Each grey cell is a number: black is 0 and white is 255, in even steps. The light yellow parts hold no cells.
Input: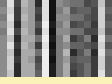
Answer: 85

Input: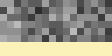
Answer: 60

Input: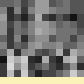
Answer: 85

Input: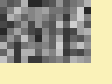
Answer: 178

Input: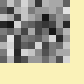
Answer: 96

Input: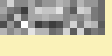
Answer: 107

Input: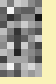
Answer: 109
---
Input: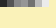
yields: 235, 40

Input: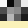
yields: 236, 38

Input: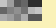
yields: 45, 172

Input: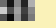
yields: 175, 78

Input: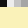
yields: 165, 16

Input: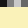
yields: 103, 21

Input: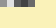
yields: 106, 148

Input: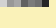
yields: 37, 210

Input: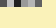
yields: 97, 83
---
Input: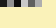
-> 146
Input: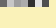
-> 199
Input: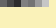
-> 71
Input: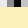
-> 139
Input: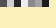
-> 208
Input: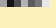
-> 21
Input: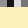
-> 21
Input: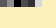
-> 143
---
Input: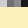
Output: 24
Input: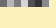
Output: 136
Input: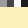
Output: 29
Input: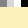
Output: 7
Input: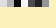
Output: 148
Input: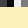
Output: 124
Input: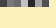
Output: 80
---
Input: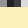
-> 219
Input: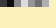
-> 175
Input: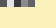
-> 99
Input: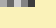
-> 60
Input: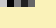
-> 102
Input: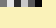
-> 6
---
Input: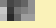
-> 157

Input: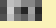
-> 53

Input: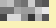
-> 85

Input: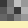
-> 152

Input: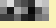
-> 131

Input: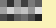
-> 34

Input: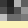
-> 122

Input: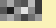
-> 154
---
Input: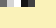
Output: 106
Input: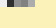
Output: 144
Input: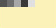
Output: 110
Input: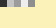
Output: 156
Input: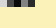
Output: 74
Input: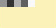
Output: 149
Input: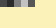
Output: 86
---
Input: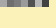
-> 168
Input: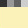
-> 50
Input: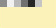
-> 141
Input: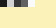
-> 26
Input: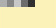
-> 175
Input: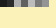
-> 28
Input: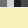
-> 112
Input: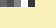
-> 104
